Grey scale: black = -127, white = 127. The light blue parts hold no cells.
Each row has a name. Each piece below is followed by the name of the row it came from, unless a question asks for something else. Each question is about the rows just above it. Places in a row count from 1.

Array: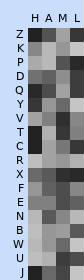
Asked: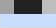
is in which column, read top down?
H
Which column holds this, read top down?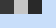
L
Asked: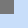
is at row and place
C, 3
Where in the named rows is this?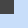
J, 3
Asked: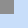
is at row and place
D, 3
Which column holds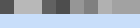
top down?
A
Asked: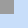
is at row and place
B, 3

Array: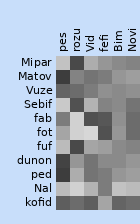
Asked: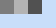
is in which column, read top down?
Vid
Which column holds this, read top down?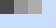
rozu
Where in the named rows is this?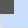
fab, 4

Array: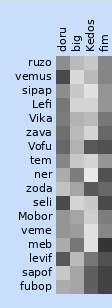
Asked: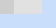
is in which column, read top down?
Kedos
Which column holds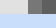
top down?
Kedos
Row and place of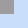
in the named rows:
veme, 2
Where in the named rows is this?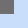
zava, 1
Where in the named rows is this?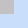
zoda, 1
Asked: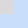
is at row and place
vemus, 2

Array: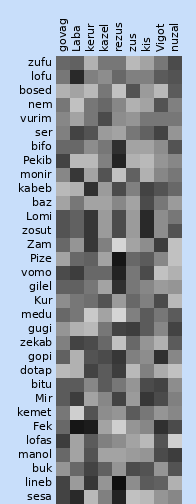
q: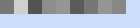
kemet
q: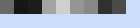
Fek
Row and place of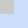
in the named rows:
medu, 3
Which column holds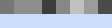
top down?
Vigot
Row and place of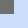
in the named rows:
Kur, 3
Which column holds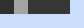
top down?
kerur
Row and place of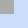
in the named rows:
dotap, 8

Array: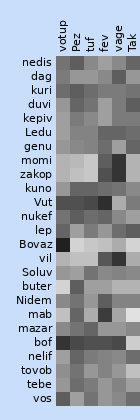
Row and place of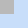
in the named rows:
momi, 2
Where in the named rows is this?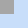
mab, 5
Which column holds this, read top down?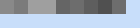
fev
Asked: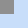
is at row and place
tovob, 1
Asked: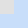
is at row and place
mab, 6
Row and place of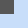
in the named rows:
vil, 4
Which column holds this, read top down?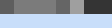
vage

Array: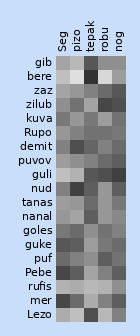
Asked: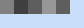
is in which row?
nud
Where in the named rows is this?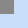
nanal, 5
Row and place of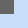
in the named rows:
demit, 3

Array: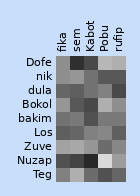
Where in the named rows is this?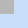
Dofe, 4
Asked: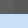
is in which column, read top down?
sem

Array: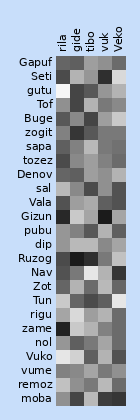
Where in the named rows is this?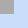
Vala, 3
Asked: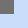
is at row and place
sapa, 5
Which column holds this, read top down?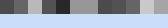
rila
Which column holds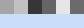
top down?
Veko

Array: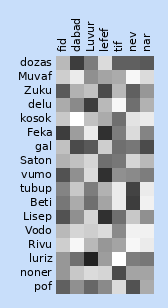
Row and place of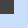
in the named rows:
tubup, 6
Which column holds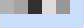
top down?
lefef
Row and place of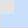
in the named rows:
kosok, 6
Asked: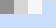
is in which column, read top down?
dabad
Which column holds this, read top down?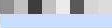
Luvur
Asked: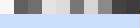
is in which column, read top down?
nev
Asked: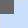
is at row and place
pof, 3

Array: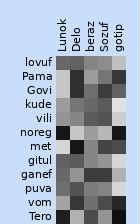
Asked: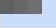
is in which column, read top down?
Lunok
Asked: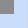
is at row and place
lovuf, 4
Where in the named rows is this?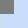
puva, 3

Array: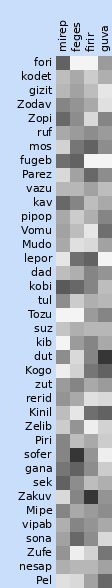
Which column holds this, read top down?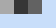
guva
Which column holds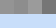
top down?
feges
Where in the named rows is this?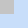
suz, 1
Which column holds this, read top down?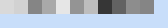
feges
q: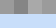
zut

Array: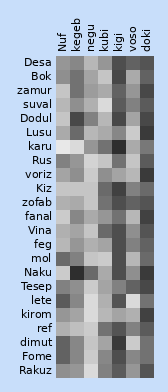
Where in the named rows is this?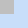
ref, 2
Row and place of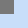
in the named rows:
karu, 7
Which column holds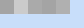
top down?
kubi
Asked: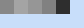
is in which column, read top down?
kegeb
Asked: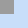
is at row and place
zamur, 3
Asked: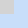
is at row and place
Rus, 3

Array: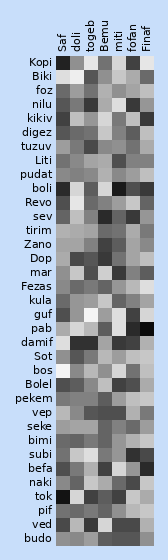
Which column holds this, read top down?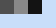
Saf
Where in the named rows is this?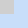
mar, 4
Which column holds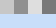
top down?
miti

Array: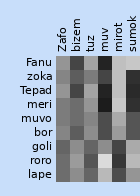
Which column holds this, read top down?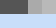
sumok
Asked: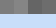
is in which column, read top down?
Zafo

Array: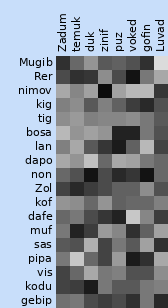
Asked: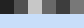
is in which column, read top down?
temuk
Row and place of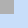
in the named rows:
sas, 3
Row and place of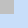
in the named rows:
dapo, 3
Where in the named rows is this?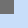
gebip, 1

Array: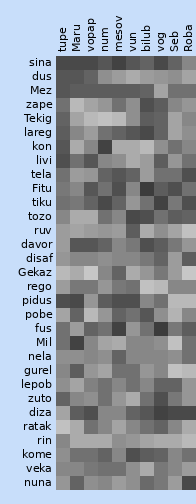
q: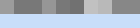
rego
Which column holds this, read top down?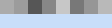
vopap
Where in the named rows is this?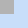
pobe, 9
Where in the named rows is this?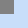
lepob, 3
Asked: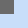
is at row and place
nuna, 7

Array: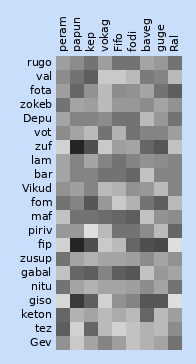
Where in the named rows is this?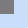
val, 7
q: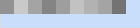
Gev
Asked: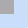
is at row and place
keton, 5
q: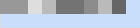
piriv
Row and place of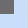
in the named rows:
maf, 4
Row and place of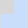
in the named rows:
giso, 1

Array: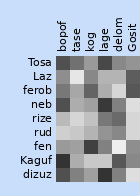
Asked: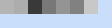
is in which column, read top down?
lage
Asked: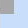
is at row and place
ferob, 2
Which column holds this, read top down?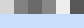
delom
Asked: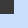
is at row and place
neb, 4
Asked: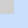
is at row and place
rud, 1
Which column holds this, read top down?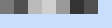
bopof

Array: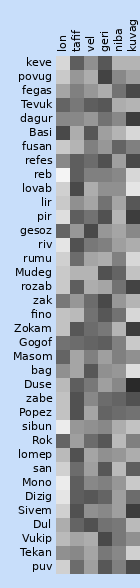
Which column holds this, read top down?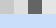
lon
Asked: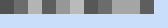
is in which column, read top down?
tafif
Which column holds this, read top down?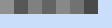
geri

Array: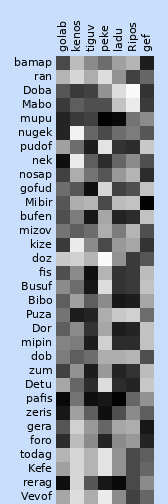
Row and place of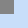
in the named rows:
mipin, 1
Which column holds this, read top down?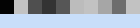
gef
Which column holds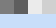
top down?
kenos

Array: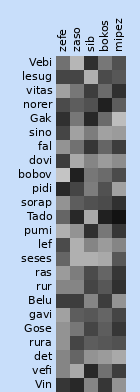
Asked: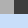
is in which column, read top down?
sib
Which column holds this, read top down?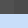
bokos
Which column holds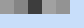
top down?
zefe
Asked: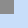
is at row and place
dovi, 5

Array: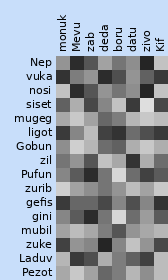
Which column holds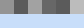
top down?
Mevu
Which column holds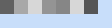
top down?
boru
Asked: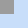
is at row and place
gini, 7
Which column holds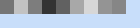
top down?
boru

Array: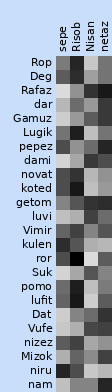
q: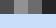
pepez
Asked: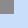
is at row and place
Mizok, 3
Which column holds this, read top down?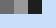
Risob
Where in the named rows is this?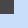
Vufe, 3

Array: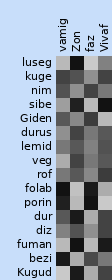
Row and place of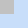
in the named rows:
folab, 2
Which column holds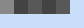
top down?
Zon
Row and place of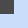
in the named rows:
bezi, 3

